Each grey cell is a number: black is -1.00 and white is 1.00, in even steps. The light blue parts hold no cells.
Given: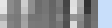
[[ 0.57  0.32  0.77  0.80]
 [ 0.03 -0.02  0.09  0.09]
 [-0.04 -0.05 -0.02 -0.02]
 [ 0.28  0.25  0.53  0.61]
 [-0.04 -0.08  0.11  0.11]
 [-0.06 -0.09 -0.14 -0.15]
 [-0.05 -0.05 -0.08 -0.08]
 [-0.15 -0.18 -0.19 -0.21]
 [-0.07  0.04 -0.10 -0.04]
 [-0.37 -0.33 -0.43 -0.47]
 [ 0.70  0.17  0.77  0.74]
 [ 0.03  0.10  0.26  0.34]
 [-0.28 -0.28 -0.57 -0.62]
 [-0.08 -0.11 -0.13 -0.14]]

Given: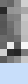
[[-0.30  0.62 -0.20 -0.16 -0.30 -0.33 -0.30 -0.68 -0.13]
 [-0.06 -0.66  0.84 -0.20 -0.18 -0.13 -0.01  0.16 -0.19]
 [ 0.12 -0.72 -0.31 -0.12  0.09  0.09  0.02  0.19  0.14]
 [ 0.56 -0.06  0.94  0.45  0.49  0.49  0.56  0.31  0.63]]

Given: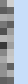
[[-0.25  0.14  0.12  0.32  0.06 -0.56  0.43 -0.37 -0.07  0.36 -0.28  0.01]
 [-0.18  0.37 -0.24  0.57  0.52  0.23  0.38  0.22 -0.25  0.30 -0.18  0.62]]

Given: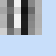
[[ 0.62  0.40  0.41  0.29  0.40]
 [-0.11 -0.31 -0.31 -0.14 -0.31]
 [ 0.30  0.89  0.89  0.59  0.88]
 [-0.80 -0.77 -0.79 -0.87 -0.78]
 [ 0.11  0.07  0.03 -0.16  0.06]
 [ 0.42  0.38  0.37  0.40  0.38]]

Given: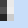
[[-0.71 -0.36 -0.49]
 [ 0.59  0.86  0.83]]

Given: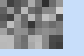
[[ 0.44  0.47  0.27 -0.18 -0.35 -0.24  0.10]
 [ 0.46  0.45 -0.15  0.49 -0.48  0.18 -0.49]
 [ 0.02  0.05  0.13  0.15  0.25 -0.29 -0.34]
 [-0.11 -0.14  0.11 -0.16 -0.19  0.44 -0.21]
 [ 0.31  0.37 -0.22 -0.58  0.44 -0.15  0.34]
 [ 0.46  0.43  0.04 -0.14 -0.06 -0.28 -0.11]
 [ 0.07  0.08  0.12 -0.02  0.51  0.07 -0.64]
 [-0.44 -0.42  0.07 -0.16  0.35  0.07 -0.15]
 [-0.52 -0.44 -0.01 -0.04 -0.40  0.63  0.17]]
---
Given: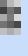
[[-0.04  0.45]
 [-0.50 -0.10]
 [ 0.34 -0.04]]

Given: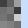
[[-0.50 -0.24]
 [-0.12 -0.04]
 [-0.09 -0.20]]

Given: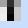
[[ 0.27 -0.63]
 [ 0.83 -0.86]
 [ 0.86 -0.96]]

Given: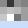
[[ 0.08 -0.57]
 [ 0.41  0.51]
 [ 0.56  1.00]]

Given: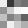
[[ 0.86 -0.56]
 [ 0.15  0.60]
 [ 0.51  0.02]]

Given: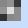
[[ 0.06  0.14]
 [ 0.16  0.73]
 [-0.61  0.07]]
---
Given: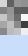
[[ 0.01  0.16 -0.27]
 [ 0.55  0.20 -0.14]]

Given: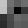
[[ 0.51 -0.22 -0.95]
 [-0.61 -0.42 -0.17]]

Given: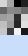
[[-0.21  0.09  0.05]
 [ 0.23  0.29 -0.65]]

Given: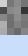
[[-0.40  0.08  0.13]
 [ 0.06 -0.11  0.09]]

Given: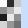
[[ 0.11  0.44  0.83]
 [-0.78  0.82  0.13]]

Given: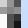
[[ 0.20  0.03  0.12]
 [ 0.96 -0.36 -0.60]]

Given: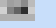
[[ 0.64  0.03 -0.22]
 [ 0.38  0.39  0.39]]
